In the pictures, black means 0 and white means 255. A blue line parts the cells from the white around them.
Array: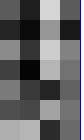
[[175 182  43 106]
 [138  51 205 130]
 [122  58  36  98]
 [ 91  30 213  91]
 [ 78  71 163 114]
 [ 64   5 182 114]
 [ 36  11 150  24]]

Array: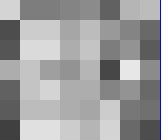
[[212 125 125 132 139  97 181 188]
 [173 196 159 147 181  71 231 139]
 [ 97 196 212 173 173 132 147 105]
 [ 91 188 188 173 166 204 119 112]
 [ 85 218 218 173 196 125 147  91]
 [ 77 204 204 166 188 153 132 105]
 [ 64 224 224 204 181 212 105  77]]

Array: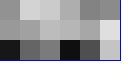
[[153 161 188 182 167 223]
 [146 211 203 174 131 139]
 [ 23 101 123  15  79 196]]

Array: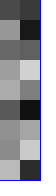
[[186  44]
 [171 126]
 [158 209]
 [151  24]
 [145 165]
 [139 201]
 [104  96]
 [ 89  17]
 [ 74  58]]

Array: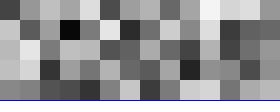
[[198  91 158   8 123 229  44 111 205 136 221  60  97 104]
 [191 213  52 158 117 179 104  91 165  36 144 136  76 144]
 [185 229 123 191 185  83  97 171 104  68 179  68 111 151]
 [136 129  83  76  52 129 198  60 123 205 213 117 171 185]
 [ 68 151 191 165 221  76 158 179 104 165 244 213 221 151]]

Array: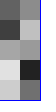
[[225  34]
 [205 112]
 [166 154]
 [ 98 140]
 [ 63 192]]

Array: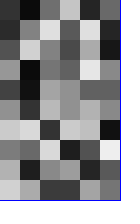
[[209 171  59  59 164 117]
 [203 217  51 203 191  17]
 [178  30 137 157  37  89]
 [151  11 117  97 230 137]
 [145  51 185 145 178 137]
 [124 105 217  30  82 238]
 [ 82 209 130  74 171  23]
 [ 66  17 164 145  97  97]
 [ 51  11 111 197  37 105]
 [ 43 130 223  89 223  37]]
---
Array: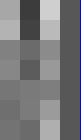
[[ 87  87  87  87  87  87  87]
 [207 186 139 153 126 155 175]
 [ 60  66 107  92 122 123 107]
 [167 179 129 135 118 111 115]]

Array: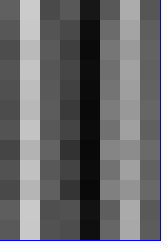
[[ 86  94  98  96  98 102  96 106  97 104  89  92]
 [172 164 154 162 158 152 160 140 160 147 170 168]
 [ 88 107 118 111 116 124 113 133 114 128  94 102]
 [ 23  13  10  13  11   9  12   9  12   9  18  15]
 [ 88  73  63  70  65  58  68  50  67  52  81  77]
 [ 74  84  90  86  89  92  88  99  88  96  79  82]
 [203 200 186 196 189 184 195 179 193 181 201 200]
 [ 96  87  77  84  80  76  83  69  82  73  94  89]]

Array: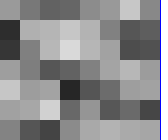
[[136  94  81 156 162  70 166]
 [199  86  77 183 158 106 170]
 [153 129 162 164 108  87 179]
 [140 179 182 129  85 149 169]
 [102 198 217  98  38 104 139]
 [ 98 181 183  86 163 209  68]
 [120 176 128 126 157 167  85]
 [154  45  54 158 198 161 131]]

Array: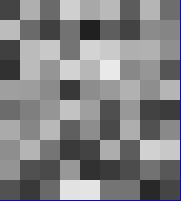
[[109 133 143  85 181  60 137 200  88  69]
 [181 139 177 150 142  66  81 209 114  40]
 [ 92  67 175 136 177 152 174  92  76 116]
 [185  94 202 233 154  79  73 173  58 116]
 [168  32 211 183 141 159 141  67  49 228]
 [207 114 116 210  56 194  95  58 152 226]
 [106  64 200 149 139 149 184 117  74 105]
 [175 106 187 187 157 127 134 180  80  57]
 [ 68 188  64  49 159 108 170 142 148  82]]

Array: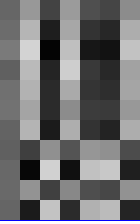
[[140 173 194 162 165 152 173  76  31 146  36]
 [ 69  39  18  40  46  58  35 144 200  71 187]
 [ 79  51  23  57  52  60  51 150 193  78 177]
 [155 167 191 206 170 140 174  84  16 136  43]
 [ 67  30   4  36  42  43  27 144 209  64 195]
 [152 181 211 186 178 164 180  63   7 147  27]
 [102 108 122  96 112 114  99  96 104 105 101]]

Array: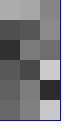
[[134 138 110 204  44 200]
 [167  86 123  72 125 128]
 [172  79  48  88  96 103]]

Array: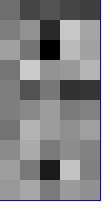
[[ 62 165 161 181  53 129 159 130 128 144]
 [ 68 199 185 153  50 122 143 141 194 155]
 [ 83  41   1 147 119 156 156 122  26 123]
 [ 68 145 116 203  82 136 178 170 121 167]
 [110 126 160 118 127 127 115 139 158 152]]
